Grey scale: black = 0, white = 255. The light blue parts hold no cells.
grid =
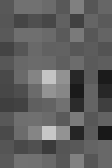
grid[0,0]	88
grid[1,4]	97
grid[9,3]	199
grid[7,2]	95
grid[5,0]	73
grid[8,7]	99
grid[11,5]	129
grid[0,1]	113
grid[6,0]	71
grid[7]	[63, 66, 95, 99, 113, 43, 100, 63]
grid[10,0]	85
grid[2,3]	106
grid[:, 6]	[86, 101, 87, 92, 90, 91, 100, 100, 87, 91, 100, 86]
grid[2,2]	111
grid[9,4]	147
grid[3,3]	97
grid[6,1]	78
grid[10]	[85, 73, 80, 59, 85, 88, 100, 104]
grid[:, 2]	[113, 79, 111, 105, 107, 132, 107, 95, 112, 133, 80, 113]
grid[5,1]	106
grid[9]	[74, 108, 133, 199, 147, 37, 91, 24]
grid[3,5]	87
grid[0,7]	102
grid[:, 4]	[88, 97, 90, 98, 95, 146, 135, 113, 90, 147, 85, 87]

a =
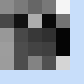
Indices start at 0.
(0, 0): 140
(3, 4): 5
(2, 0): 152
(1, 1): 17
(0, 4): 245

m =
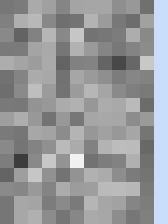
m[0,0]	119
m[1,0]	128
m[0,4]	133
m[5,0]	114
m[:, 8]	[142, 120, 124, 120, 72, 124, 138, 169, 166, 152, 188, 130, 141, 187, 162, 141]
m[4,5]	129
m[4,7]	100
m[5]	[114, 132, 171, 168, 114, 166, 154, 143, 124, 134, 130]
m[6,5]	155
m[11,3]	199
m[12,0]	100
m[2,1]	99
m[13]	[138, 134, 153, 132, 172, 156, 158, 186, 187, 183, 121]
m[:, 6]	[166, 179, 115, 154, 131, 154, 182, 151, 166, 151, 129, 114, 177, 158, 181, 170]
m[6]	[110, 138, 190, 155, 115, 155, 182, 165, 138, 127, 122]
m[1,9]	109
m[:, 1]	[123, 175, 99, 123, 164, 132, 138, 120, 173, 118, 117, 60, 158, 134, 167, 167]
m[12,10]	116
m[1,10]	161
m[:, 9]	[152, 109, 173, 132, 103, 134, 127, 186, 140, 166, 187, 176, 123, 183, 133, 119]
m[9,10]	117
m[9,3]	163
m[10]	[137, 117, 131, 144, 186, 171, 129, 179, 188, 187, 104]
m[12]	[100, 158, 198, 145, 115, 147, 177, 171, 141, 123, 116]

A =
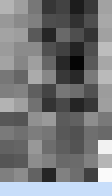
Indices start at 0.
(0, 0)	180
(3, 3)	80
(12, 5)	110
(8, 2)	145
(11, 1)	89
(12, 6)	64
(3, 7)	189
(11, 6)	129
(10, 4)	94
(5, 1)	102
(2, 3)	37
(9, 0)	122
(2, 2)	89
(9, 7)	105
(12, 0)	127
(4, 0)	163
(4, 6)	89
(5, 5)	40
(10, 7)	242
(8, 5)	97
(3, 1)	139
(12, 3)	37
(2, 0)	163
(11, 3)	129
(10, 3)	109
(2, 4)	105
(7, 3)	51
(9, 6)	111
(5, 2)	171
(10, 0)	98
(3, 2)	139
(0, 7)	162
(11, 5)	107
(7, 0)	179

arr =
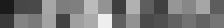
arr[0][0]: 27
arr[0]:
[27, 71, 73, 167, 125, 127, 187, 147, 62, 177, 94, 64, 150, 135, 166, 93]
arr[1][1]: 132
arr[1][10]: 74
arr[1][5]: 160
